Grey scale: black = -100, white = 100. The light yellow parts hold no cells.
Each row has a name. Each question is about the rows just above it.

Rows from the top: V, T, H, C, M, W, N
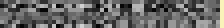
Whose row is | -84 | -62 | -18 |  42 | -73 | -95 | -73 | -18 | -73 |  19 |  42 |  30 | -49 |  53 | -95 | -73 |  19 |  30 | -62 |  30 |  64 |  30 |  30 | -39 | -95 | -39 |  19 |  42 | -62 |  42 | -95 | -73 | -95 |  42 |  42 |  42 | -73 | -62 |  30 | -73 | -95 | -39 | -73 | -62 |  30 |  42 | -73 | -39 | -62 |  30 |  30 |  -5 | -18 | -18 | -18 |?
T
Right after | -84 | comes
| -62 |
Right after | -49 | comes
| 53 |
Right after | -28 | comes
| -5 |
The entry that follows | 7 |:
| -5 |

